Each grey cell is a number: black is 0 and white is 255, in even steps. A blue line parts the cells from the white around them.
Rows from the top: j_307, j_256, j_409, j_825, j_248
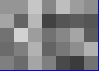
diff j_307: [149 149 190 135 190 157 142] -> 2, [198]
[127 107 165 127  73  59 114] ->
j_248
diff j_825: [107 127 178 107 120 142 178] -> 3, [100]

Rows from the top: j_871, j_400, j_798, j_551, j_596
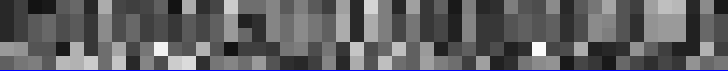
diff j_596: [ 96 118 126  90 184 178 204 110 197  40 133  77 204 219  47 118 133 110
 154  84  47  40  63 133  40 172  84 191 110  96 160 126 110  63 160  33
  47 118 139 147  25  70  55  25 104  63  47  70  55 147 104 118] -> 45, [70]
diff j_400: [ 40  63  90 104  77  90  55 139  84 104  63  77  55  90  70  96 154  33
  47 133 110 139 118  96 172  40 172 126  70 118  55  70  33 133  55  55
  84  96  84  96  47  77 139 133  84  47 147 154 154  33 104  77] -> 8, [77]
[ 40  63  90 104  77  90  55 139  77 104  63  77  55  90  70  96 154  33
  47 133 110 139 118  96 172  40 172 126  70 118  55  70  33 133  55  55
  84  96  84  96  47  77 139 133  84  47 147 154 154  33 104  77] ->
j_400
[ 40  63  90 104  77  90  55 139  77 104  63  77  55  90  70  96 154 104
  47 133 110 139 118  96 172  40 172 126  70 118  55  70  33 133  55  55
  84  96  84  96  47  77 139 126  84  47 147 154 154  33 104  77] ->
j_798
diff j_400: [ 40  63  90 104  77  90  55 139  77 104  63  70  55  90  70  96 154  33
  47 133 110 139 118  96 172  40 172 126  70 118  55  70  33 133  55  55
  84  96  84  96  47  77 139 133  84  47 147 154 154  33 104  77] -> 11, [77]

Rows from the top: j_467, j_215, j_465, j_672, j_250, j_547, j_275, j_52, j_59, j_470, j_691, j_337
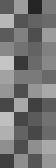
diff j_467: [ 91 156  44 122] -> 2, [37]
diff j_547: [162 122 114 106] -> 2, [122]
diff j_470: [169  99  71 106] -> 0, [176]

